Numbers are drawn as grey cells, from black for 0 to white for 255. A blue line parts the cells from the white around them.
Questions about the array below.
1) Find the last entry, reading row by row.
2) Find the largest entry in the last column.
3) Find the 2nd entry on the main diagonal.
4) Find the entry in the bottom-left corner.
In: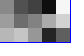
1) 95
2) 246
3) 109
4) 183

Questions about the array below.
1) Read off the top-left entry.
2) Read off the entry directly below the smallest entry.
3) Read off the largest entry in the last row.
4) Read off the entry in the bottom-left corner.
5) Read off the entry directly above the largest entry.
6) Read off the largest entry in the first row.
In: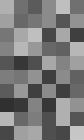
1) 176
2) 183
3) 198
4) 71
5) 85
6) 191

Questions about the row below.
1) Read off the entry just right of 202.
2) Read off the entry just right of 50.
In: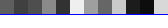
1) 28
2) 239
